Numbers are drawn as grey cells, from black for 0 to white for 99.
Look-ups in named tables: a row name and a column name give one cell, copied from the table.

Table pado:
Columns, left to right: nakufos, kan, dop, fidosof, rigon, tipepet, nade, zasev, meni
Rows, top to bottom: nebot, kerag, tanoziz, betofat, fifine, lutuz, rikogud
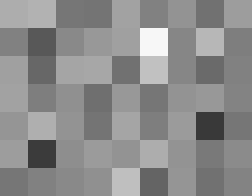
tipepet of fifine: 49
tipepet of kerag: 96
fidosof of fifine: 45
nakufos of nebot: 67
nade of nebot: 57
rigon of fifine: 64
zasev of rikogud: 44
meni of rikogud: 51
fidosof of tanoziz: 65
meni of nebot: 61
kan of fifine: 68
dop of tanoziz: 64
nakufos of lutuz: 61

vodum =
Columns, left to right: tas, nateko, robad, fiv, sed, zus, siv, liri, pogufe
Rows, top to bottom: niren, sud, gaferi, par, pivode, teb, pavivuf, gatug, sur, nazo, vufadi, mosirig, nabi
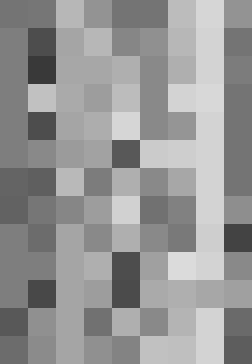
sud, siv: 71
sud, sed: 52
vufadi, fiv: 61
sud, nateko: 30
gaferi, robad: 65
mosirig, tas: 34
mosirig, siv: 70

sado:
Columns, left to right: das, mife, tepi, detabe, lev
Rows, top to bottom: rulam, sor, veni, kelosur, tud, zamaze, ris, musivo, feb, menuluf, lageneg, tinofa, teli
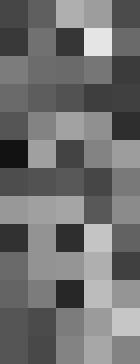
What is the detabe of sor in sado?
89
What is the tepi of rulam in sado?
68
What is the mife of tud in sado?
51
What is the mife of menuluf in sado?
57
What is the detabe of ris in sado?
27
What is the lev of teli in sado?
51
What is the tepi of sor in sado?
21
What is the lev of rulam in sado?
29
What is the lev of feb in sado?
38
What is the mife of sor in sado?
44
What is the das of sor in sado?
22
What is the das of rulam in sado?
27

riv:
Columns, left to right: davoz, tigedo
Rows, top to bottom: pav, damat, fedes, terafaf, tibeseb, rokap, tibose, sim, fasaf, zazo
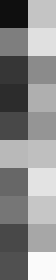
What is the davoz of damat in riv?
49
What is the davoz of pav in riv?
6
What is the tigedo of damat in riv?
87
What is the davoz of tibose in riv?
40
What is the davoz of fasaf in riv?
28
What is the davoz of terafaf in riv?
17
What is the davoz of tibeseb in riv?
28
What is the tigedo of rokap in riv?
74
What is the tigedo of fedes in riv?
54
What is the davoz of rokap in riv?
72
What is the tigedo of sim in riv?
77
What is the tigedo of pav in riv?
76

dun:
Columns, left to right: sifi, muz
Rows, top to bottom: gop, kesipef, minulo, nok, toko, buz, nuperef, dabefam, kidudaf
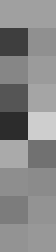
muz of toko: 80
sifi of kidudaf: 57
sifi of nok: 33
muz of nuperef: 54
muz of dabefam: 57
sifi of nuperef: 55
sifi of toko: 17
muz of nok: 64
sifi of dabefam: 48
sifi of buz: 66
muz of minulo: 60
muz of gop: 62
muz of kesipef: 56
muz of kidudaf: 59
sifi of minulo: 52
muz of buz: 44

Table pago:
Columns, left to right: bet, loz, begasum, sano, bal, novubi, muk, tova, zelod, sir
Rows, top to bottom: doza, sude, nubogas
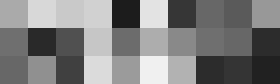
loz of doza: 84
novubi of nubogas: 93
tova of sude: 43
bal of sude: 42
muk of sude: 53
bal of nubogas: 60
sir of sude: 17
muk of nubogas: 69
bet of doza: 66
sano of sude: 77
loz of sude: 16
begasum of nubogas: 25
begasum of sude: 31
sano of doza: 81
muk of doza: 21
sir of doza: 59

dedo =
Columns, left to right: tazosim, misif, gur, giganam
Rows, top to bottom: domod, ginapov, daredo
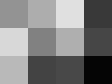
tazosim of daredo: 72
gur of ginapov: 68
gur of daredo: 28
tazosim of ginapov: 84
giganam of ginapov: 27
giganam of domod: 22
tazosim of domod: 57

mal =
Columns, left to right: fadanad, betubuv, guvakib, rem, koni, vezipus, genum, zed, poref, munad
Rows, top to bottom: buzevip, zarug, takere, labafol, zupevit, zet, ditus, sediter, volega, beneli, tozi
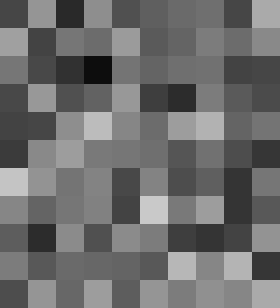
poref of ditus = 20
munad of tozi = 66
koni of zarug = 60
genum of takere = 43
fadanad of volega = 36
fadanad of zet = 23
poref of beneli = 70
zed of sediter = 61
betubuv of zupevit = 27
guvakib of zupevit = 55
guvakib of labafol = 31
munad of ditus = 46
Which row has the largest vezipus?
sediter

